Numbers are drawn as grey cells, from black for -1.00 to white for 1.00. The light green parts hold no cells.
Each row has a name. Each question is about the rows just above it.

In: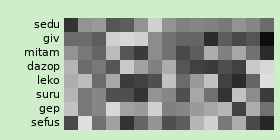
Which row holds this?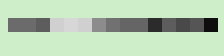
giv
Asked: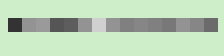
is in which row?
sedu
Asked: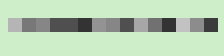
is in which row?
suru
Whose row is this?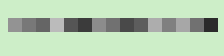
mitam
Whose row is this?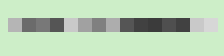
dazop

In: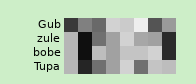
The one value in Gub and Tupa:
[0.65]
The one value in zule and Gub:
[0.65]
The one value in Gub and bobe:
[0.65]
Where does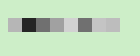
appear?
Tupa
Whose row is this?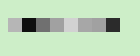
zule

